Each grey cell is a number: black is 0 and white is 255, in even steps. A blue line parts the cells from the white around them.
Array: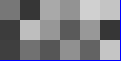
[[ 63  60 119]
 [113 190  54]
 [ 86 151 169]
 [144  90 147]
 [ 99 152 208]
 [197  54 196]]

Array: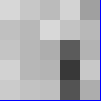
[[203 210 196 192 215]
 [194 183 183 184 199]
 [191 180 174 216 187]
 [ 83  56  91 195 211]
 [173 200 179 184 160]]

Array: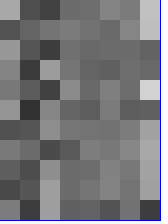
[[124  73  94 121  81 148 120 132 152  82 168]
 [ 60  86  77 107  85  49  92  59  85 100  78]
 [158 158 142  75 142 133  65 156  61 116  66]
 [ 97 108 108  89 118 101 139 117 112 123 108]
 [ 99 117 109 125 115  93 105 100 105 114 110]
 [ 83 131 130 120 114 123 127  96 108 106 132]
 [114 115 120 135 124  93 109 110 108 133 123]
 [ 61 160 163 168 161  96 210 104  99 190 193]]

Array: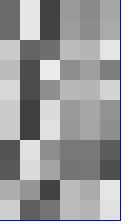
[[206 174  88  83 202 202 215 188 202 106 106]
 [ 94 150 218 224  63  63  76  76 100 230 230]
 [115  66 164 142 224 219 142 235 110  66  66]
 [187 187 116 120 151 154 183 142 187 156 154]
 [181 171 118 120 165 167 181 159 181 140 138]
 [224 229  79  93 143 147 211 125 229 170 165]]

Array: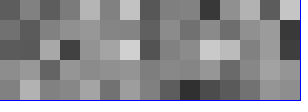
[[129 141  91 113  93]
 [178 152  89  91 129]
 [129 100 168 129  93]
 [135 149  65 144 123]
 [164 139 147 151 181]
 [114 144 164 133 129]
 [157 148 208 132 194]
 [128 126  83  96  87]
 [ 93 136 129 139 127]
 [ 48 133 139 113 130]
 [ 76 150 201 138  56]
 [ 90 106 187 110 144]
 [114 135 129 144 178]
 [149 162 155 155  92]
 [142 149  62  57 197]]

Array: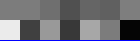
[[235 124]
 [ 64 124]
 [153 111]
 [ 56  80]
 [167 101]
 [124  96]
 [  5 126]]

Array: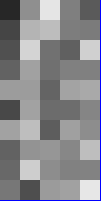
[[119 104  98 162  72 156  98  80  69  39]
 [ 78 206 147 190 162 156 161 212 180 143]
 [155 141 150  93 108 100 112 113 189 229]
 [161 129 135 160 109 163 128  96 125 127]
 [231 130 190 141 133 169 128 208 123  90]]

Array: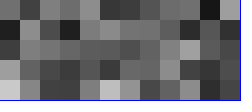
[[201 158  62  31 112]
 [134  98 126 141  65]
 [ 65  72 116  76 127]
 [ 64  60 102  31 109]
 [126  85  92 124 141]
 [190  59  90 138  55]
 [147 104  79 115  61]
 [ 72 101  98 113  84]
 [ 98 140 129  93 108]
 [140  66 160  44 112]
 [ 46  54  90  86  22]
 [ 69  77  72  49 158]]

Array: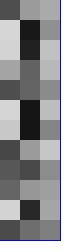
[[ 75 211 101  87  71 200 213  78 164 211 214  78]
 [110  40 151  73 155  21  21 100  98  33  24 155]
 [127 165 159 141 198 133 189 139 184 193 144 170]]
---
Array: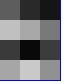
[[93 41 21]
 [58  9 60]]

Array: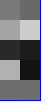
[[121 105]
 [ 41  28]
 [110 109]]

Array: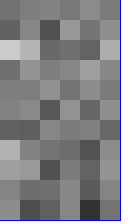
[[114 125 130 120 139 123]
 [203 181 105 111  99 173]
 [125 126 144 116 141 124]
 [ 97  95 134 124 128 104]
 [159 153  81 124  99 148]
 [141  78  97 135  49 115]]

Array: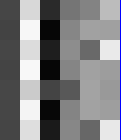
[[ 70 216  42 117 131 188]
 [ 70 220  30 141 105 234]
 [ 71 203  68  88 163 153]
 [ 69 222  26 135 103 232]]

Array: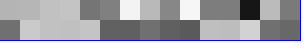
[[180 182 193 196 117 128 243 185 135 246 125 125  22 187 122]]

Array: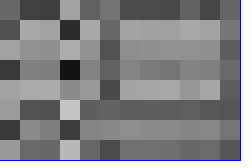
[[104  65  62 162  97 116  76  75  73  98  70 101]
 [162 146 143 172 146  82 142 144 146 145 143  94]
 [162 170 170 139 153  74 164 165 167 151 166  92]
 [ 57 138 126  61 133 136 142 139 137 133 135 117]]

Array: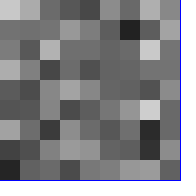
[[200 171 107  87  72 140 105 175 136]
 [124  88 178 111 111 100 106 201 116]
 [ 91  76 135 163 135 101  97  82 139]
 [162 109  59 141 107  87 111  43 105]
 [ 37  97 106  75 120 126 151 155  97]]
